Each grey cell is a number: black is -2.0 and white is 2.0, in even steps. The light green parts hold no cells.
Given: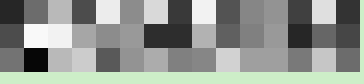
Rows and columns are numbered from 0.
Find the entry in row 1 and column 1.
1.9
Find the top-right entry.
-1.2
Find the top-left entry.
-1.4
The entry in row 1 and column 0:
-0.8
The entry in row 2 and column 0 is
-0.2
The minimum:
-1.9
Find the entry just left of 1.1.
-0.1
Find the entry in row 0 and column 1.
-0.3
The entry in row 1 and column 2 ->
1.8
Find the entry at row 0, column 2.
0.9
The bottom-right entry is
-0.3
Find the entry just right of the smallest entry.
0.9
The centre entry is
-1.3

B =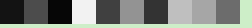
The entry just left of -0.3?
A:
0.6
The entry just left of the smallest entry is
-0.8
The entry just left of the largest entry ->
-1.9
